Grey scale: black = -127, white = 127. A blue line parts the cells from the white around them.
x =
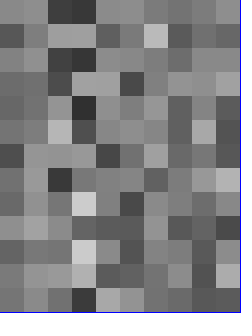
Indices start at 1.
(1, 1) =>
9
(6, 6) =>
14
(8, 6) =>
5
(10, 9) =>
-28
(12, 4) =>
49
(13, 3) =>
-14
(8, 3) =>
-70
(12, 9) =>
-45
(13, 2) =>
10
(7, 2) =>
21
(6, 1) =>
-11
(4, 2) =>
-15
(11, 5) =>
10
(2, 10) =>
-24
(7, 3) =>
19
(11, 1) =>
-27
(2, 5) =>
-32
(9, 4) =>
76
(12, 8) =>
12
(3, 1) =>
2
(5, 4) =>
-79
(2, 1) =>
-40
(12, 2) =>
20
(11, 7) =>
3
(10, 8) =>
-39
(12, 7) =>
-12
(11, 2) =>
-7
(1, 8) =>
-12
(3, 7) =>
-2
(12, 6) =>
-30
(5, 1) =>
-24
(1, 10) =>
14
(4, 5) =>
32
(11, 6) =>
-44
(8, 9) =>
24
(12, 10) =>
44
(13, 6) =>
19
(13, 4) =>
-68

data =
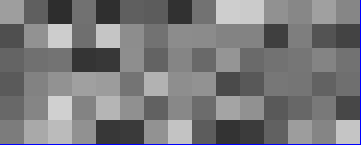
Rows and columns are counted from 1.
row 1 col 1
30
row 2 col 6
13
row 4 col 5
28
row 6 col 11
-68
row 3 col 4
-75
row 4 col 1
-37
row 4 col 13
-10
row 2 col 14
-44
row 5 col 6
16
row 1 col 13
7
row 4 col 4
32
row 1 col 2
-32
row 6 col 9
-35
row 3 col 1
-27
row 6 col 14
5
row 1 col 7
-35
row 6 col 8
67
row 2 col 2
18
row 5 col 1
-23
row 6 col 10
-76
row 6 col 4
17
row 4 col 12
-8
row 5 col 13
-24
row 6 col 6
-69
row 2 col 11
3
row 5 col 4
3
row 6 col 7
18
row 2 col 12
-64

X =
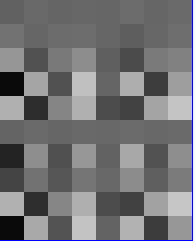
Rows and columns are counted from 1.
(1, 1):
-30
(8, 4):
-10
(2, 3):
-19
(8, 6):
12
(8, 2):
-13
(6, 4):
-22
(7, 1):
-92
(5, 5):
-51
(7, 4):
23
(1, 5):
-25
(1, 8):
-21
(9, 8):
70
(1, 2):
-22
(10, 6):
50
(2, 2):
-25
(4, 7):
-66
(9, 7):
34
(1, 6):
-19
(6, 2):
-21
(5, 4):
48
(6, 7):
-23
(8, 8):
-4
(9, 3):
6

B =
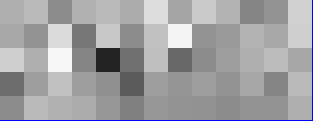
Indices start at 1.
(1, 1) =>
48
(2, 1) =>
40
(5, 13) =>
48
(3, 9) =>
12
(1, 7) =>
92
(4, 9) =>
29
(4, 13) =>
57
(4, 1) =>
-19
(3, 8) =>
-23
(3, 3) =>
119
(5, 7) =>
22
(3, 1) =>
78
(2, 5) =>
71
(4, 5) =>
15
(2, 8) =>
116
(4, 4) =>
29
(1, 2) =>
57
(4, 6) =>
-35
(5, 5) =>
23
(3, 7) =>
63

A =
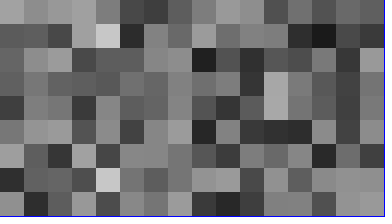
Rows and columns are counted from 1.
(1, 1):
34
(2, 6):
-83
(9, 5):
-51
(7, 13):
6
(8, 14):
10
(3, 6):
-34
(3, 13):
-50
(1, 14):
-45
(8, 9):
19
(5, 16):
-6
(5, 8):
4
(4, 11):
-74
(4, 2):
-8
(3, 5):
-34
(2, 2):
-33
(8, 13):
-33
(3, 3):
27
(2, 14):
-101
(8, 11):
-54
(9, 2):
-81
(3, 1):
-26
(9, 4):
24
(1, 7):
-65
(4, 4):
-33
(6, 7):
6
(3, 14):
-6
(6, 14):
11
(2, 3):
-55
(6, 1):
-8
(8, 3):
-26
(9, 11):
-65
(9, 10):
-87
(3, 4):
-54
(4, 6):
-15
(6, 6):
-61
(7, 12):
-22
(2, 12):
-2
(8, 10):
26

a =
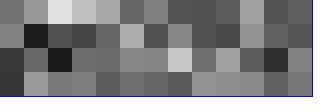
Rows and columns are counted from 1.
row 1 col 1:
-13
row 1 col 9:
-47
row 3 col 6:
7
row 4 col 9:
19
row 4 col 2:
25
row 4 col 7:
-26
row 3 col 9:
-15
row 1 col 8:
-44
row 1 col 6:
-25
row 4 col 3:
-5
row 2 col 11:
19
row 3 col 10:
33
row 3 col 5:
-20
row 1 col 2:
24
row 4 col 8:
-37
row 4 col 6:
-15

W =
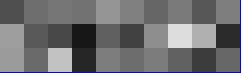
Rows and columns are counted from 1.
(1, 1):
-48
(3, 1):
27
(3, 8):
-30
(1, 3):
-9
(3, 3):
66
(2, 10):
-84
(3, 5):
-2
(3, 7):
-3
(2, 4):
-104

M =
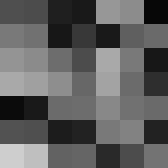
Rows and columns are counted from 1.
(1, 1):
-49
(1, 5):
23
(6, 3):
-99
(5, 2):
-102
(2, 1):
-6
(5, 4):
-18
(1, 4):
-102
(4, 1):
41
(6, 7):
-94
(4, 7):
-81
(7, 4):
-26
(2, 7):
-21
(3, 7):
-104

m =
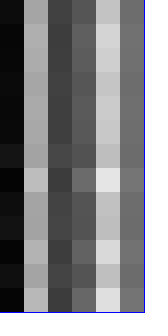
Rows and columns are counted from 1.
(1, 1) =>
-115
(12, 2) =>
36
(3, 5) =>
79
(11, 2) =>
51
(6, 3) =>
-64
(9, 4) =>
-43
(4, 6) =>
-18
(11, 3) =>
-66
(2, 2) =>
47
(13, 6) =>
-11
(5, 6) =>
-16
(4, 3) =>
-62
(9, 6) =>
-18
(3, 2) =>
44
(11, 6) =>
-13
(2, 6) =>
-14
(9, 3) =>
-60
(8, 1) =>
-123
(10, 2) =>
35
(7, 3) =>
-56
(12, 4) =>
-43
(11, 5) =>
89
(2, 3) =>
-66
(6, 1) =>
-118

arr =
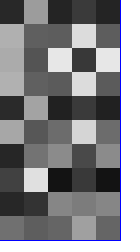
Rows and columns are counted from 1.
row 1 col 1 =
-87
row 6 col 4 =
85
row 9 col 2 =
-76
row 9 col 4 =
-3
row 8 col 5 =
-108
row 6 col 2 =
-40
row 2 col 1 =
48
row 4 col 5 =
-36
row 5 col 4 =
-69
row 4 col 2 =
-31
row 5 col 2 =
35
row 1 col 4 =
-69
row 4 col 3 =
-36
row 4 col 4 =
92
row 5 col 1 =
-85

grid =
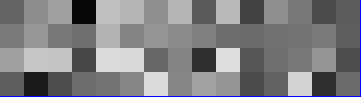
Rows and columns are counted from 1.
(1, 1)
-27
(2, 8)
11
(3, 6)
89
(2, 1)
-5
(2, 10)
-18
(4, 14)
-79
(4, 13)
82
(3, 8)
4
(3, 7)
-25
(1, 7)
15
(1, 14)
-52
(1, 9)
-38
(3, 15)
-50
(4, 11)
-52
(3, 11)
-41
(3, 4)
-56
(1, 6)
54
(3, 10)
93
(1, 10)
58
